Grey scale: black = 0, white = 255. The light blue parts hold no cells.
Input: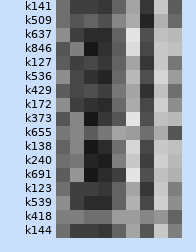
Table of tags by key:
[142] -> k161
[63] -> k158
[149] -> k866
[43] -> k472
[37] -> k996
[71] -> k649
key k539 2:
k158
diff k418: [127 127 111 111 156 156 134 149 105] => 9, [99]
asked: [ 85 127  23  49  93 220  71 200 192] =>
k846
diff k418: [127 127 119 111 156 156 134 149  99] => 3, [111]
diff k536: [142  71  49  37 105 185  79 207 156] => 8, [214]
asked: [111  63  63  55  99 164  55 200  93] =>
k141
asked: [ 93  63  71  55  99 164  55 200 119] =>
k127

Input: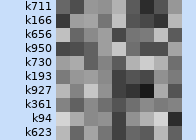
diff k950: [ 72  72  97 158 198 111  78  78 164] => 2, [78]
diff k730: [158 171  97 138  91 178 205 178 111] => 4, [131]
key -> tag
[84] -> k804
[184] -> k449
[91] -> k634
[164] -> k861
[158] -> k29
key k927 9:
k804
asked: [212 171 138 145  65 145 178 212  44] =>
k94
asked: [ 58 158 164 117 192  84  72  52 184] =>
k166

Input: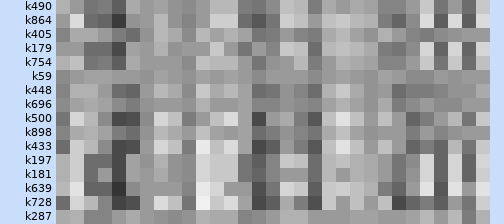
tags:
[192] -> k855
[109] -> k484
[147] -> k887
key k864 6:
k887
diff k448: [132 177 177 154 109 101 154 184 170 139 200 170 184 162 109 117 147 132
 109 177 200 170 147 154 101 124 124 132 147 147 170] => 25, [109]
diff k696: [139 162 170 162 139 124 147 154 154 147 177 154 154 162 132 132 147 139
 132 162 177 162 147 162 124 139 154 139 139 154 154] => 24, [170]

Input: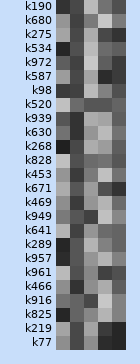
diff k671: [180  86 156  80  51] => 1, [172]
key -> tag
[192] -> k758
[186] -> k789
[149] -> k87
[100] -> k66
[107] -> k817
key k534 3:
k789
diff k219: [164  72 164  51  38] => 4, [59]
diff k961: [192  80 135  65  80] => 1, [186]

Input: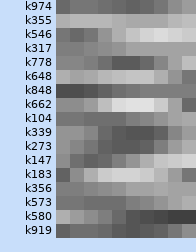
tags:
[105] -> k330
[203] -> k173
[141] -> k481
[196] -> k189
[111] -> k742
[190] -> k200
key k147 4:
k330
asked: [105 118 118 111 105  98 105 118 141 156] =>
k974
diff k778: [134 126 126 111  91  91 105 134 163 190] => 2, [134]
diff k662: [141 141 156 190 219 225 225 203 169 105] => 9, [163]
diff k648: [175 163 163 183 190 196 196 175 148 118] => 3, [169]
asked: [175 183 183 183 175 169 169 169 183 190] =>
k355

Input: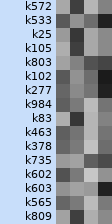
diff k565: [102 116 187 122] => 2, [122]
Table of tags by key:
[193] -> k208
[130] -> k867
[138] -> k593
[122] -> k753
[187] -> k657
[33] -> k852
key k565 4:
k753
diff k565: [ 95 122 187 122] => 1, [102]
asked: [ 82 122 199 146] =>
k602
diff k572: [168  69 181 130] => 2, [63]

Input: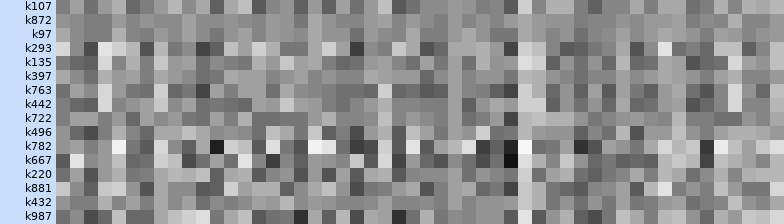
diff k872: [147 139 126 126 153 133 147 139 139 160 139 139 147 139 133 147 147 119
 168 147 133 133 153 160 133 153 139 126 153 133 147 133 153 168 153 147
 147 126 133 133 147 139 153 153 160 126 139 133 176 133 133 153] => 16, [153]
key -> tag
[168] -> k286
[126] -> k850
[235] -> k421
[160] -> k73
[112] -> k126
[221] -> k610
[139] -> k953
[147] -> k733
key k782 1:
k733
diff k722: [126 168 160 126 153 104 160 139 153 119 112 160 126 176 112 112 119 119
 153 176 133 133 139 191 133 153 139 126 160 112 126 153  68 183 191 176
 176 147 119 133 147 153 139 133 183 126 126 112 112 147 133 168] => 2, [160]
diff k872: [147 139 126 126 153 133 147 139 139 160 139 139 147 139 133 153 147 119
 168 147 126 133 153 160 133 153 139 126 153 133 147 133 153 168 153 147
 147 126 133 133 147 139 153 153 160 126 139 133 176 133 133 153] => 21, [133]
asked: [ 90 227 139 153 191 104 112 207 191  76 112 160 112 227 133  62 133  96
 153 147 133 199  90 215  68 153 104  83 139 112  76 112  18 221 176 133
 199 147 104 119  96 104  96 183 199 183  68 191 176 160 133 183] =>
k667
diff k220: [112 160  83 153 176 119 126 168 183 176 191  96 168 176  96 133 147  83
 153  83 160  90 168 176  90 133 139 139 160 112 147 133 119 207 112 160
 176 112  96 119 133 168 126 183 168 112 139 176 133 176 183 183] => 15, [90]
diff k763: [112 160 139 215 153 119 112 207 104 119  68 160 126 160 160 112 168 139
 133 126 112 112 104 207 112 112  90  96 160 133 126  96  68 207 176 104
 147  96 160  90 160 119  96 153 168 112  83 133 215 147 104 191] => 25, [104]

